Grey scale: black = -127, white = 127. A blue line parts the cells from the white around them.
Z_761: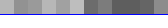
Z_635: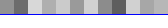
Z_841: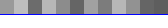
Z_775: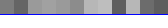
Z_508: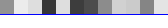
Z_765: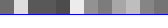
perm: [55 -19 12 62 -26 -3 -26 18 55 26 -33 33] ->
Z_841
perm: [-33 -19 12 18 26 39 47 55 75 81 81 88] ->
Z_635
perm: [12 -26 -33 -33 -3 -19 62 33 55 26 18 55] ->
Z_761
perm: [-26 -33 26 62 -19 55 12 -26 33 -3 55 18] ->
Z_841
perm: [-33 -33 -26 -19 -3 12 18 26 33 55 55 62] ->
Z_761

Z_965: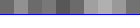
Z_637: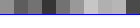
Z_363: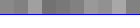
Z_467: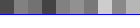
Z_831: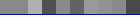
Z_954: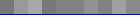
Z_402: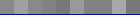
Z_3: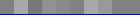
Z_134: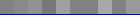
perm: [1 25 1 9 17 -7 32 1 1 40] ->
Z_134
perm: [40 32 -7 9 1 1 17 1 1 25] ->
Z_134
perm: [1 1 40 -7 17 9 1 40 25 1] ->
Z_3
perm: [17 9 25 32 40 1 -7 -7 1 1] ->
Z_954
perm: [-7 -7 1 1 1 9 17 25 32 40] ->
Z_954
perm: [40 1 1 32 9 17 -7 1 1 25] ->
Z_134

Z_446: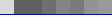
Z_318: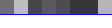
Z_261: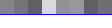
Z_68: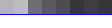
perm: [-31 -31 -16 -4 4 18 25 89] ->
Z_446
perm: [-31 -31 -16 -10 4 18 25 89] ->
Z_261
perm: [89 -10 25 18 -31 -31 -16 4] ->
Z_261
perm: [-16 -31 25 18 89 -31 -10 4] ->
Z_261
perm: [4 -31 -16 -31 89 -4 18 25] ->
Z_446
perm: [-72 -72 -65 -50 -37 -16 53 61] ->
Z_68

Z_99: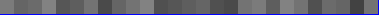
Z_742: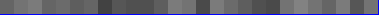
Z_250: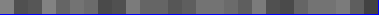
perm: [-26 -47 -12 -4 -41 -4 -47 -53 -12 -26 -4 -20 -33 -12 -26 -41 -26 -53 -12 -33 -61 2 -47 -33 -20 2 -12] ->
Z_250
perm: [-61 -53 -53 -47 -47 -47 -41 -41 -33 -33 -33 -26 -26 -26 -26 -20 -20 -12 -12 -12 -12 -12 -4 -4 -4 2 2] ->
Z_250
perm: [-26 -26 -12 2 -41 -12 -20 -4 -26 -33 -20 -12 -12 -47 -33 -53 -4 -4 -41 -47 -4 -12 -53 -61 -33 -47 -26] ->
Z_742
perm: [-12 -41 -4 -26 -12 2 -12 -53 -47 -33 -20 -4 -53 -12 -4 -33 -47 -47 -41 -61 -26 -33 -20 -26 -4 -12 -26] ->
Z_742
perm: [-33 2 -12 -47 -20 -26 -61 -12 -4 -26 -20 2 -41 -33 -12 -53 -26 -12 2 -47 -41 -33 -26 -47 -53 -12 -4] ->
Z_99
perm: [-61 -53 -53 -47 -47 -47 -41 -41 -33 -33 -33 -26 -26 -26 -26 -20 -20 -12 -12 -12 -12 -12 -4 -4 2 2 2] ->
Z_99

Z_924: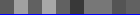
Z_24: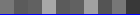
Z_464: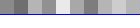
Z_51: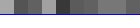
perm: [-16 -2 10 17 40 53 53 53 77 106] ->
Z_464
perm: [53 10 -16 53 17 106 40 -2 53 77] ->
Z_464
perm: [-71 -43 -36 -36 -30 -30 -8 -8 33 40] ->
Z_24
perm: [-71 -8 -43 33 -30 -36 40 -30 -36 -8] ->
Z_24
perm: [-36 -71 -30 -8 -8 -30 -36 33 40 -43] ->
Z_24

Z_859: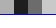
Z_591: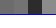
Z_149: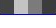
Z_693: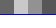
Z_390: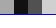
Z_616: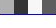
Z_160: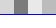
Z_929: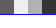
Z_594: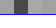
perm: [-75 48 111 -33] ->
Z_929
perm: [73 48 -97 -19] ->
Z_859

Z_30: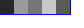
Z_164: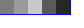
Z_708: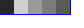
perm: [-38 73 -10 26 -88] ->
Z_30
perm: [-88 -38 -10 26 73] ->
Z_30
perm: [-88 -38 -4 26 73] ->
Z_164
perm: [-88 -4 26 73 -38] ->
Z_164
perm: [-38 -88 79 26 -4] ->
Z_708

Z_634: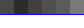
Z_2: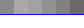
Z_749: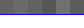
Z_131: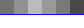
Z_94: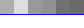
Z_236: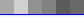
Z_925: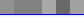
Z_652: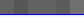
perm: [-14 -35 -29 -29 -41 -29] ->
Z_652
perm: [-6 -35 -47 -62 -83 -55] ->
Z_634
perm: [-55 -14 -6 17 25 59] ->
Z_131
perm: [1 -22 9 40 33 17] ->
Z_2
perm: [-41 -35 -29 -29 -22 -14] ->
Z_749

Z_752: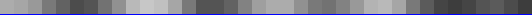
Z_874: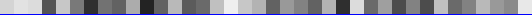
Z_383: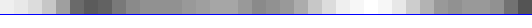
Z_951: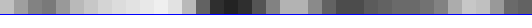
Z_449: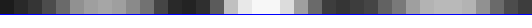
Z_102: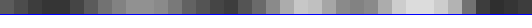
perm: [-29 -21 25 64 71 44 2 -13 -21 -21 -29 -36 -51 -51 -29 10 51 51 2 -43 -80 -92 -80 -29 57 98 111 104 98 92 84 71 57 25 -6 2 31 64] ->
Z_951
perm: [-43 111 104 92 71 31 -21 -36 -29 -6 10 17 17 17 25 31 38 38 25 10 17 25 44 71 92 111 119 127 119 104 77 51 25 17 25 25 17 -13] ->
Z_383
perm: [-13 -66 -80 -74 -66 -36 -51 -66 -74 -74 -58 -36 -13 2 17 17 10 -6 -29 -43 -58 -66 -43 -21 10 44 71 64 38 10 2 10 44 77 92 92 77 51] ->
Z_102
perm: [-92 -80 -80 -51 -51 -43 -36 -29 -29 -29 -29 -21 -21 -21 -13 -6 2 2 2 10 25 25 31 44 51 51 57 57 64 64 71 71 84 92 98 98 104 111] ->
Z_951
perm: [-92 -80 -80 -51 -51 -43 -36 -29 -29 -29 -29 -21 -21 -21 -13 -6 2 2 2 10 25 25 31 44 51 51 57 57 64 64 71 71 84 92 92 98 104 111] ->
Z_874

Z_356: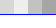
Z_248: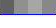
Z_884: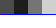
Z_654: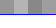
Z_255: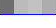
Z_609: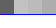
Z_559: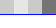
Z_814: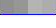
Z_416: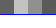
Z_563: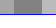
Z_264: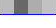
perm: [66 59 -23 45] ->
Z_264
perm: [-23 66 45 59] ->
Z_264
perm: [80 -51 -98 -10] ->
Z_884

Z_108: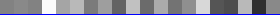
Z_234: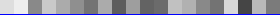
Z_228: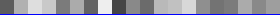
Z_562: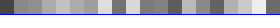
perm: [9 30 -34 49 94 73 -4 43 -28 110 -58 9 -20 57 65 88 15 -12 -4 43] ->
Z_228
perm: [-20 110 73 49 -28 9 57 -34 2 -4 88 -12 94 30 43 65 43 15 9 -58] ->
Z_562
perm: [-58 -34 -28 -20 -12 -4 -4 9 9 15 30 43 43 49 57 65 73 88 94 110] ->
Z_228
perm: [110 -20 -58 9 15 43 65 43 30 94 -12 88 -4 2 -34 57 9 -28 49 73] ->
Z_562
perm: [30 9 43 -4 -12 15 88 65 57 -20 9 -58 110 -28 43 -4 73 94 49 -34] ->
Z_228

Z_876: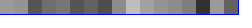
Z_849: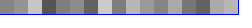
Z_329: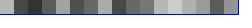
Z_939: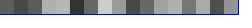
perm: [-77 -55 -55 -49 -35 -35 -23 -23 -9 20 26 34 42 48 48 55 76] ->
Z_939
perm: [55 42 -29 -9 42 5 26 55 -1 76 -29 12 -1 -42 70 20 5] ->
Z_849
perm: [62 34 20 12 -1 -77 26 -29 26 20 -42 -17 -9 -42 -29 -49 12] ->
Z_876
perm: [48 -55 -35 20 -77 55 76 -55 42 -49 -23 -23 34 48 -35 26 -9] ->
Z_939

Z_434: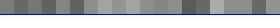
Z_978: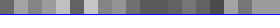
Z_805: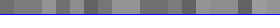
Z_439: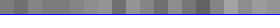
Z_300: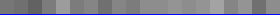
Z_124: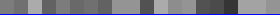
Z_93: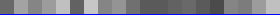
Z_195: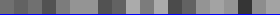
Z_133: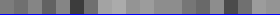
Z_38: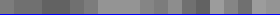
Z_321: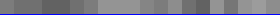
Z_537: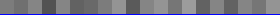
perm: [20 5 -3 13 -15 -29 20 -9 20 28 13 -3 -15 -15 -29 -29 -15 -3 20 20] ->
Z_321
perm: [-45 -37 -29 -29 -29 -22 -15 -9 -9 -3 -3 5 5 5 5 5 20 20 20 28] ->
Z_537
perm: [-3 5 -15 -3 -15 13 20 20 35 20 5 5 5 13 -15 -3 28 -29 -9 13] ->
Z_439
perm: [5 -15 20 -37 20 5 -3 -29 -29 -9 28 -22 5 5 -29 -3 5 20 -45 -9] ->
Z_537
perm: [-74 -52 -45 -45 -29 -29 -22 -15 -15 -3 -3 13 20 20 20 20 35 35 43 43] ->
Z_124

